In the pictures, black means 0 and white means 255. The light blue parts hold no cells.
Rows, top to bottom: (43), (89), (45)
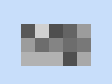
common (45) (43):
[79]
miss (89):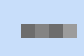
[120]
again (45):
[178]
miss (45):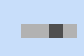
[168]
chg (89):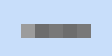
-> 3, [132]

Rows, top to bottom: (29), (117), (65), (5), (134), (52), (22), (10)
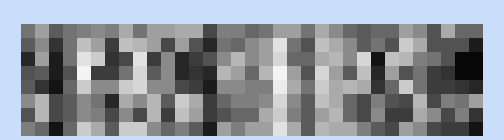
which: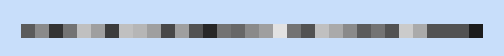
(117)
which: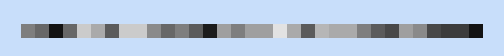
(10)
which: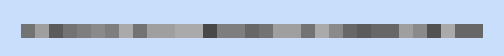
(29)

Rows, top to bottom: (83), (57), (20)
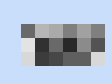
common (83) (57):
[105]
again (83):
[127]

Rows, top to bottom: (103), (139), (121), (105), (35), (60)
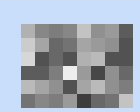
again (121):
[82]
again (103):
[135]
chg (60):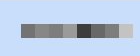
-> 7, [115]
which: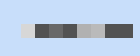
(121)
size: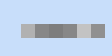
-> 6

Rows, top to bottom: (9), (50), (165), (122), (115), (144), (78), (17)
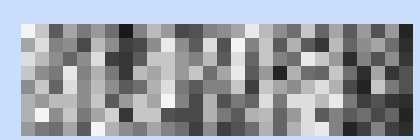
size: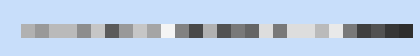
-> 28
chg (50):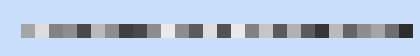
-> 16, [244]
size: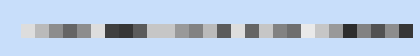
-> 28
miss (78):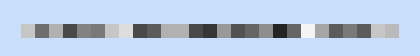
[209]
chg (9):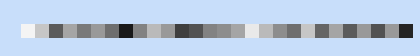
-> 12, [73]
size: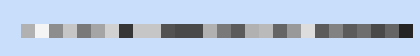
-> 28
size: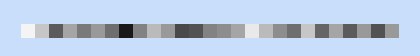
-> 27

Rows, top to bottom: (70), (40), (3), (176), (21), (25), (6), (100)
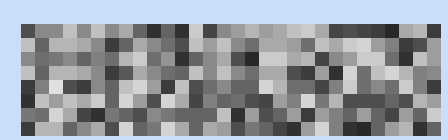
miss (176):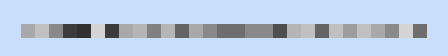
[88]
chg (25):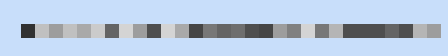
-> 14, [128]
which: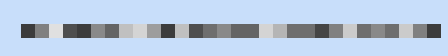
(21)
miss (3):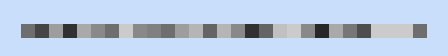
[148]
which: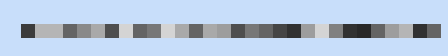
(100)

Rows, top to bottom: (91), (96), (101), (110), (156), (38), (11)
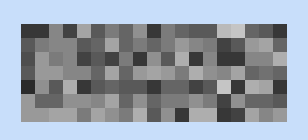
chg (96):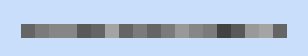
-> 1, [89]
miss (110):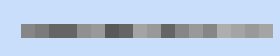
[113]
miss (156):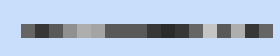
[66]
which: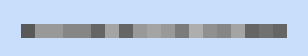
(110)
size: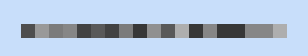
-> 19
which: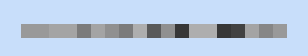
(11)
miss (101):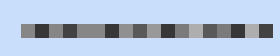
[78]

